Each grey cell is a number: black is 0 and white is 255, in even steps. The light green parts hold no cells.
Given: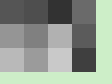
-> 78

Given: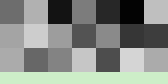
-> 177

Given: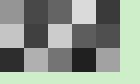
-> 72

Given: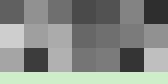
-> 145

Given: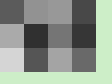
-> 146

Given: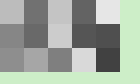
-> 113
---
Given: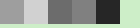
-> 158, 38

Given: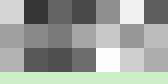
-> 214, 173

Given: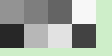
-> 147, 66

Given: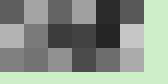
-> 93, 171

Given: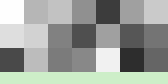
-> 254, 101

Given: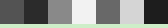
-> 83, 29

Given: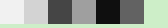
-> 241, 98
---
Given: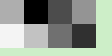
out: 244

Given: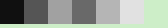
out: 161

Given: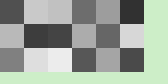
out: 236

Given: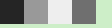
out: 37

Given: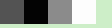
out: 83

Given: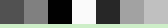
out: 250

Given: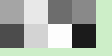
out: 76

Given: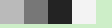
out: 186
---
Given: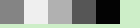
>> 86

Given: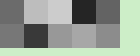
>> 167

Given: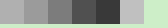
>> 57

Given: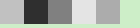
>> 228

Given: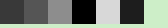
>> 216

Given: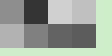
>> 99

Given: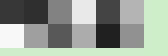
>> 32

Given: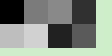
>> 33

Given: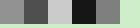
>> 22

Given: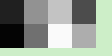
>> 250
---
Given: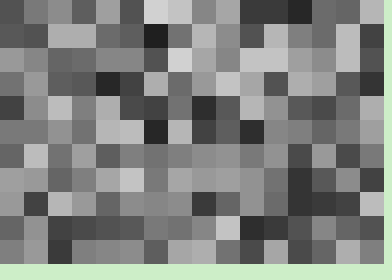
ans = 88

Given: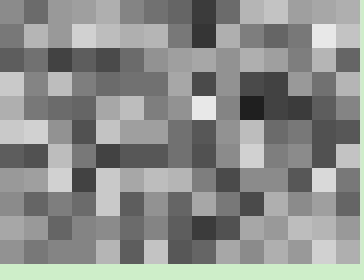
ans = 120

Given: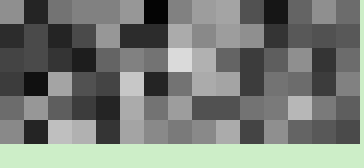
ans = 44

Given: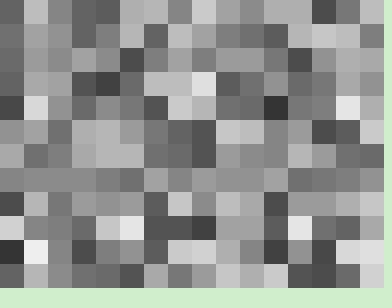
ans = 112

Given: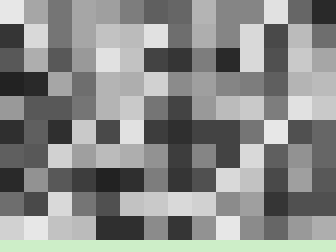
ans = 53

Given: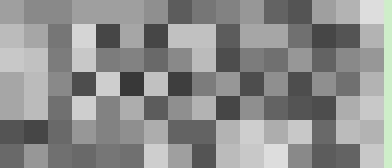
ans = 187

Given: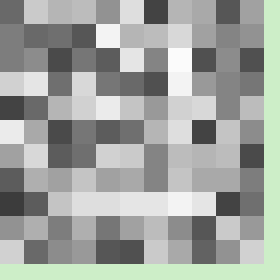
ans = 125
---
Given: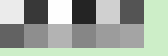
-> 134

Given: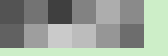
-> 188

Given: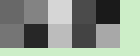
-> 188

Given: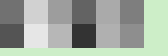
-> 51

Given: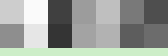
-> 178

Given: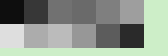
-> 151

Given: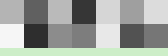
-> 232
